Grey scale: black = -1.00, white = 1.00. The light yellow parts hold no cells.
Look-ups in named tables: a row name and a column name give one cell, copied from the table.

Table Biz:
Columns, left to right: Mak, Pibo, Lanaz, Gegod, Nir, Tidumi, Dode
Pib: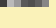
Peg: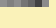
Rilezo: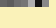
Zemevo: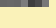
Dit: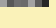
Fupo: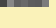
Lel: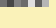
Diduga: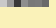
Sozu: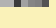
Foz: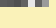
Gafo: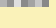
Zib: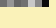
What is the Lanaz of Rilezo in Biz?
-0.14
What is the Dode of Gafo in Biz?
0.07
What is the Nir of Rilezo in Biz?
0.37
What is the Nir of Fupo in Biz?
-0.27
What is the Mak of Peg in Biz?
0.13
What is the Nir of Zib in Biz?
0.57
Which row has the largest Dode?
Lel

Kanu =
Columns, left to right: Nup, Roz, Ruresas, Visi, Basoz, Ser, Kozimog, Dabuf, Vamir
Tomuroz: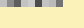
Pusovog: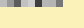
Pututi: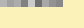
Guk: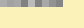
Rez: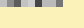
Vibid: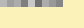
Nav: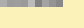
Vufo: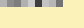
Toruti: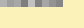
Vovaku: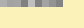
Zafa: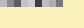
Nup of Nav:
0.36
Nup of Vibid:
0.44
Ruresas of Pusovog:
-0.27
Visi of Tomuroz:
0.52
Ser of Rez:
-0.45
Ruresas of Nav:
0.24
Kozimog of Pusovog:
0.43
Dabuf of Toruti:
0.15
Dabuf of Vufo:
0.43
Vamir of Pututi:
0.07
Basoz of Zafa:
0.62

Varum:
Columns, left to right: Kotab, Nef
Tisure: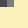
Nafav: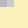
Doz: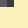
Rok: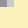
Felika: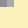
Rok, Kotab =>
0.15
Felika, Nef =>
0.34
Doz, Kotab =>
-0.28
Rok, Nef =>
0.59
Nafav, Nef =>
0.60
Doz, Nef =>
-0.54
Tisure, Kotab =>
-0.43
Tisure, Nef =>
-0.01
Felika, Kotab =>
0.13
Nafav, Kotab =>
0.45
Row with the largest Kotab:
Nafav

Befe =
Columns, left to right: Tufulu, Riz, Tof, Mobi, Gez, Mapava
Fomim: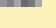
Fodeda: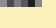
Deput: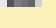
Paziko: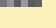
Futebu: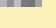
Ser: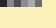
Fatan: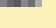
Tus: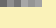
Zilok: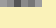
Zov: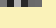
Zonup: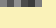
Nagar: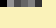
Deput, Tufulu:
0.82
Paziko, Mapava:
-0.23
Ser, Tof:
-0.39
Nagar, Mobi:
-0.20
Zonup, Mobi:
-0.40
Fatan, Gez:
-0.13
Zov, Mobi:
-0.68
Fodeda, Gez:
-0.76
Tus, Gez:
0.17
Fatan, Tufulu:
0.03
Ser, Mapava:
-0.14
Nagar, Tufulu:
-1.00
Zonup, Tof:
0.13
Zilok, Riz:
0.10

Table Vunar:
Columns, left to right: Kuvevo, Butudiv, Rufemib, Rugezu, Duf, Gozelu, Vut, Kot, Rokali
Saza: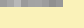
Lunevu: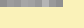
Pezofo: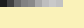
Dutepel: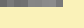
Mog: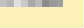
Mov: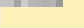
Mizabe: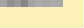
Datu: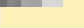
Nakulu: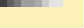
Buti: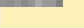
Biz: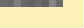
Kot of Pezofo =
0.58
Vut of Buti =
0.20
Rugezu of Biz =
-0.18
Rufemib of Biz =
-0.01
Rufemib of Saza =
0.44
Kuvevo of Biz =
-0.15
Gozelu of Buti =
0.33
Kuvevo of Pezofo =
-0.78
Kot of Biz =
0.05
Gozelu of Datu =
0.28

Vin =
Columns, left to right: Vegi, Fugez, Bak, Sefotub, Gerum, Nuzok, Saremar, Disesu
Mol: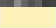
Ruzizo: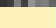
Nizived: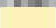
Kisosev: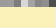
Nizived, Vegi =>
0.36
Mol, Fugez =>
-0.35
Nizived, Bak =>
-0.05
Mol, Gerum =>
-0.36
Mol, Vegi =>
-0.28
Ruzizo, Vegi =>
-0.60
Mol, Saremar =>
-0.53
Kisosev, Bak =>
-0.02
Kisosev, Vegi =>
0.21
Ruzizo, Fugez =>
-0.51
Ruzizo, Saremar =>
-0.01
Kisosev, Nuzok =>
0.05
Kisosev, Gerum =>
0.28
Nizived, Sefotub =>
0.32

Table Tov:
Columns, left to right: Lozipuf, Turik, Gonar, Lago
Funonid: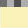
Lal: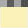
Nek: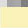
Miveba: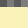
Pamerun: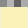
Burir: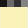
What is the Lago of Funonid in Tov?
0.36
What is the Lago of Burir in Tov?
0.03
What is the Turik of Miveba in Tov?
-0.04
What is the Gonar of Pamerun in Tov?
-0.23
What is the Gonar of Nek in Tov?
0.31
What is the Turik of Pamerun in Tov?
0.42
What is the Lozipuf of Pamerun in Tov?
0.08
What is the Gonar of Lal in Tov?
0.27
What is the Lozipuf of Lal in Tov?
0.34
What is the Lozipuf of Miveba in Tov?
-0.32
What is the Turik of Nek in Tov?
0.27
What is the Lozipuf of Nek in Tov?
0.74
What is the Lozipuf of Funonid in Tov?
-0.13
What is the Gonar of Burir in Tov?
-0.61
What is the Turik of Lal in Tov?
-0.28

